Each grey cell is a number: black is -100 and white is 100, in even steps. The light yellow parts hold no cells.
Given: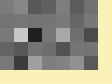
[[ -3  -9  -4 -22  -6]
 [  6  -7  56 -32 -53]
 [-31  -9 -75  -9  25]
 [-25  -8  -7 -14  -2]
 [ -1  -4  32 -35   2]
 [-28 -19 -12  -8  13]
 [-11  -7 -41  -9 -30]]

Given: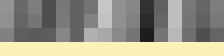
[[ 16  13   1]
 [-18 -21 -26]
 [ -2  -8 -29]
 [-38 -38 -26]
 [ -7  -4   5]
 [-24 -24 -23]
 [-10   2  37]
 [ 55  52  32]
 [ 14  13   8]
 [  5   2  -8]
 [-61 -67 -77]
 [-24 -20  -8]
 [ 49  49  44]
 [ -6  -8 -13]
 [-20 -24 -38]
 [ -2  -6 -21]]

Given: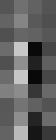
[[-33 -22 -37 -15 -37 -15   0 -31 -30 -22]
 [-12   4 -20  56  12  55  10  -9  11  46]
 [-23 -30 -23 -93 -74 -93 -57 -24 -72 -83]
 [-34 -38 -32 -44 -25 -44 -17 -35 -15 -55]]

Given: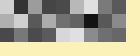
[[ 63  37 -43]
 [-60  63  -6]
 [ 22 -30 -41]
 [-46  35 -29]
 [-42 -12  69]
 [ 44 -23  76]
 [ 76 -85   9]
 [ -4 -31 -13]
 [-30   8 -19]]

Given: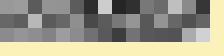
[[ 20 -19   9]
 [ 22 -26  17]
 [-29  44  11]
 [ 16 -29   3]
 [ 15 -19  23]
 [-28  12  10]
 [-65 -43 -11]
 [ 61 -29 -30]
 [-71  -6 -52]
 [-62  17 -10]
 [ -6 -31 -31]
 [-16  16 -33]
 [ 50 -19 -35]
 [  8 -36  34]
 [-58 -21  64]]

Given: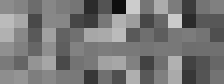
[[ 10  47  39  13  -4  11]
 [  3  32   7   0 -21  16]
 [-15 -43 -30 -20  16  -1]
 [  6   7  26  12  30   6]
 [ -3   6 -23 -26 -43  -4]
 [ -8 -45 -12   2 -10  -5]
 [-66 -53  31  -6  -5 -57]
 [-35  -6  33  -2  27 -12]
 [-89  39  47  -4  31 -38]
 [ 60  23 -30  -5   1  37]
 [ -8 -44 -13  -8 -48 -31]
 [ 35 -19 -27  -5 -12   0]
 [ -3  59  -6  -6  39  33]
 [-53 -66  -3 -14 -48 -57]
 [ -9 -31  -9 -13 -36 -34]
 [  0 -32 -38 -12 -19 -10]]

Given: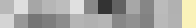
[[ 44  66]
 [ 74  19]
 [ 30  -8]
 [ 43  -1]
 [ 48  10]
 [ 76  42]
 [  7  39]
 [-60  42]
 [-23   7]
 [ 31  14]
 [  5   2]
 [ 47  45]
 [ 39  40]]

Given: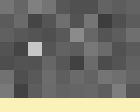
[[ -8 -29 -25 -35 -39 -11  -5]
 [-20 -17 -31 -46 -35 -38 -48]
 [  0 -46 -34  56 -36 -30 -27]
 [ -9 -33 -38 -33 -20 -15 -16]
 [-32 -13 -30 -23 -32 -26 -22]
 [-37 -35   9 -27 -49 -17 -21]
 [-37  -8 -19  -6 -16 -22 -19]
 [-22 -52 -34 -16 -40  -8 -26]
 [-27 -37 -27 -36 -34 -13  -1]
 [-22 -28 -13 -29 -24 -21 -33]]
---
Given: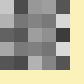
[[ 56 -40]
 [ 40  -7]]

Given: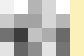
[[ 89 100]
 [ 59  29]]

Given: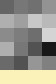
[[-21  -7]
 [ 37  25]]

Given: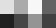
[[ 76  33]
 [-75 -45]]

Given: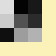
[[ 74 -98]
 [ 59 -36]]

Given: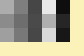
[[ 35  -1]
 [  9 -14]]
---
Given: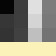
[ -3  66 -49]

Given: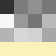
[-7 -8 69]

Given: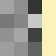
[-60   5  14]

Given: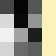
[-33 -93  89]

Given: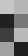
[ 42 -74]

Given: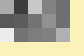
[-14  14  -2]
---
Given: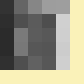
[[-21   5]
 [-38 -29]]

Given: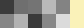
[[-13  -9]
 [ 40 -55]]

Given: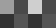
[[-43  62]
 [-33 -60]]

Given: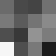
[[-43 -47]
 [-29  -9]]

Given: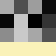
[[-38  23]
 [ 56 -99]]

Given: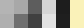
[[ 32 -27]
 [-13 -50]]

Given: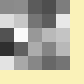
[[ 10 -29]
 [ 56  -8]]

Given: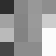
[[ 7 19]
 [ 4 21]]
